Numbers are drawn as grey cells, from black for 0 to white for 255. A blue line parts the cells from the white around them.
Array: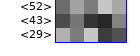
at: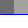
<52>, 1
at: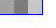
<52>, 2

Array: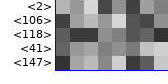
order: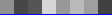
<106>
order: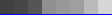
<106>
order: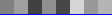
<2>
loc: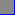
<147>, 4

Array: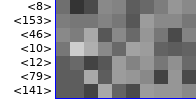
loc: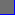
<8>, 1
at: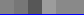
<153>, 4
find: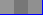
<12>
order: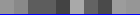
<141>
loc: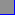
<12>, 9
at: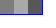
<46>, 2

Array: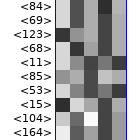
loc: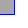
<15>, 3
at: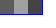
<164>, 2
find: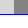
<53>
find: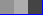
<123>

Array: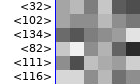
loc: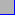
<82>, 4
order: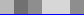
<116>
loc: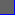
<82>, 5
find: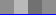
<116>

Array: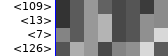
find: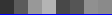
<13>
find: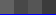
<109>
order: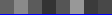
<109>
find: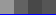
<109>
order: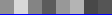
<7>
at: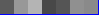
<13>, 2

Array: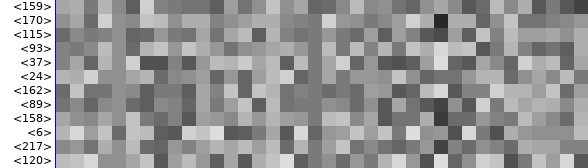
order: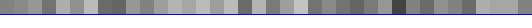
<217>
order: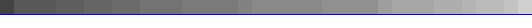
<89>
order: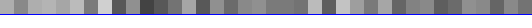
<89>
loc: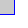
<37>, 14
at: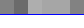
<217>, 32
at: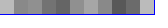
<159>, 22
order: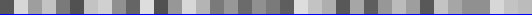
<120>

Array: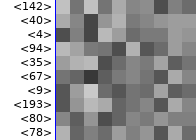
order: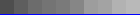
<35>
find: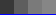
<67>
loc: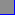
<142>, 7
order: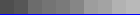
<94>
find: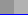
<40>
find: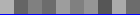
<78>

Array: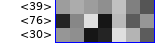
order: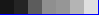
<30>
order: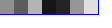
<30>
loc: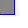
<76>, 2

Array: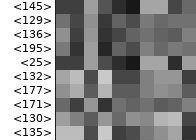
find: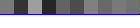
<195>
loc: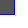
<145>, 4
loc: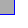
<177>, 2
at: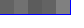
<171>, 6
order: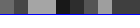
<145>
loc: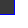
<129>, 4

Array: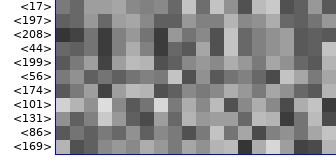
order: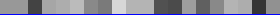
<169>
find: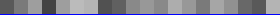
<199>
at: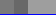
<17>, 1
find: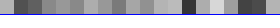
<169>
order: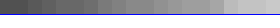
<17>
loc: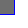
<17>, 11
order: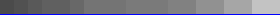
<56>

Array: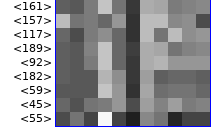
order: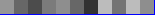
<117>
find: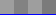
<45>
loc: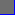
<59>, 8
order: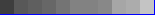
<189>
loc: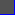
<45>, 2

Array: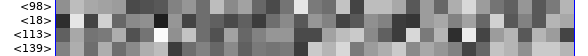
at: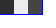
<113>, 29
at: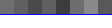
<18>, 11

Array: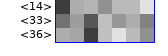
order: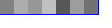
<33>
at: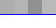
<14>, 2
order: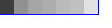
<36>
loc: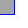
<36>, 2
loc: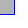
<14>, 3
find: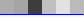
<36>

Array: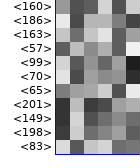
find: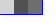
<149>
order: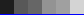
<99>
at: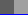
<163>, 5
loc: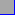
<65>, 3
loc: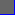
<99>, 4
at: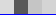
<83>, 1

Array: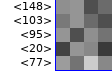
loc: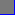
<103>, 1
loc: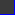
<20>, 4
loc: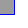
<77>, 1
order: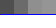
<148>
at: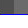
<148>, 3
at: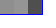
<148>, 1
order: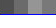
<103>

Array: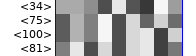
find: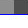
<34>
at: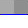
<34>, 2
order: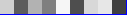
<100>
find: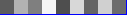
<75>

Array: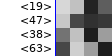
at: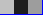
<38>, 2
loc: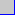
<47>, 1
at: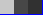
<47>, 1
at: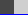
<63>, 1

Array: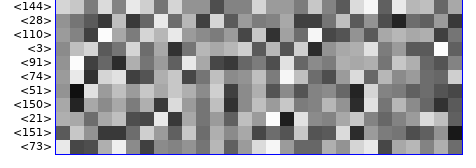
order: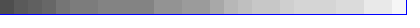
<144>
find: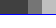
<28>
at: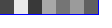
<21>, 7
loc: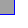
<110>, 17

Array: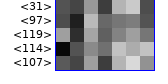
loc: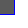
<107>, 1
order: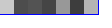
<31>
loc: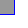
<31>, 3
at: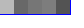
<97>, 3

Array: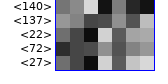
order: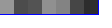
<72>
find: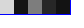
<140>
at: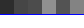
<72>, 1
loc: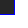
<140>, 6
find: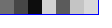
<27>

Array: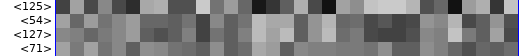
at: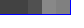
<127>, 24
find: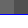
<71>
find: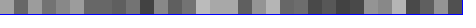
<54>
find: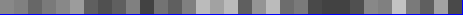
<127>
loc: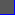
<54>, 24
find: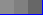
<71>
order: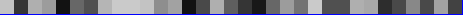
<125>

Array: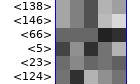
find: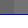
<23>
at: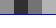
<5>, 2
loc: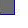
<23>, 1
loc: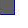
<23>, 5
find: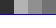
<124>
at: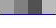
<146>, 1

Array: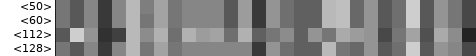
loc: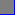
<50>, 7
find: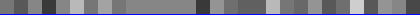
<128>
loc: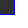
<112>, 4

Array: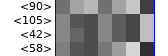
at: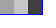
<90>, 5
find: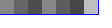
<42>
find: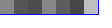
<105>

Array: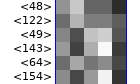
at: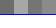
<64>, 1
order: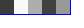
<143>

